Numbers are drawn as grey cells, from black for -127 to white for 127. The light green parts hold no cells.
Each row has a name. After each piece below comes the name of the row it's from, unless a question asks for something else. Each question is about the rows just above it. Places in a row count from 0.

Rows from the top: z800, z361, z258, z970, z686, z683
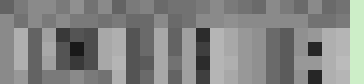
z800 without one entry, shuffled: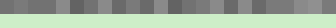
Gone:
[2]
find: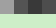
z686
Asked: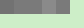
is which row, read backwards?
z361
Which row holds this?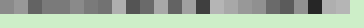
z683

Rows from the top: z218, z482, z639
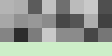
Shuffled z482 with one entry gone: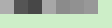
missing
[-62]
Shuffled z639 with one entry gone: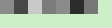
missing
[4]
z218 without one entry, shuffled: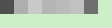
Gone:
[-36]
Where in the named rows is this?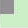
z482, 1
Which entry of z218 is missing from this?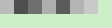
[65]
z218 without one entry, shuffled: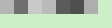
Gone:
[65]

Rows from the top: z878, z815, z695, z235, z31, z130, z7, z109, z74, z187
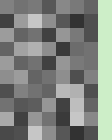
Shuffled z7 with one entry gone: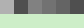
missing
[56]
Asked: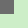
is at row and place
z235, 5
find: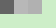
z7
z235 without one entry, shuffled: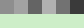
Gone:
[-19]
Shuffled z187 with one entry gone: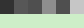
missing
[-54]
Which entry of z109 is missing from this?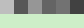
[-34]

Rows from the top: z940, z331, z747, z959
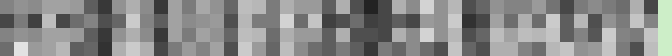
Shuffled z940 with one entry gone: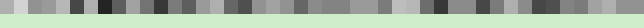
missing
[40]
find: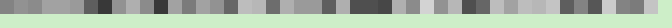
z747
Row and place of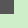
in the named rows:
z747, 42
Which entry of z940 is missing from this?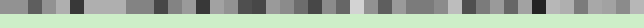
[-12]

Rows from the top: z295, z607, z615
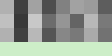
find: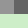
z607
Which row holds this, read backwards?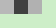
z615
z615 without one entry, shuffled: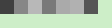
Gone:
[-13]
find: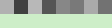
z615
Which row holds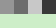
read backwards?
z607

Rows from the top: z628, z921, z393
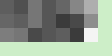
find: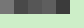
z393
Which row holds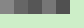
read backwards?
z628
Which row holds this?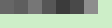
z921
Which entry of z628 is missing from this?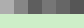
[-47]

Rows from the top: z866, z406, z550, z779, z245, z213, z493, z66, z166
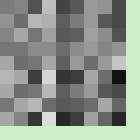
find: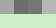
z493
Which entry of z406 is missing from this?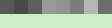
[47]

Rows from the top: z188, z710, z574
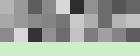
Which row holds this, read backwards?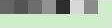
z188
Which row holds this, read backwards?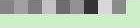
z574
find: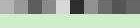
z188
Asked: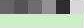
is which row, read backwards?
z188
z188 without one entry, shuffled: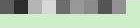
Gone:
[-26]
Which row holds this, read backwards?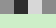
z188

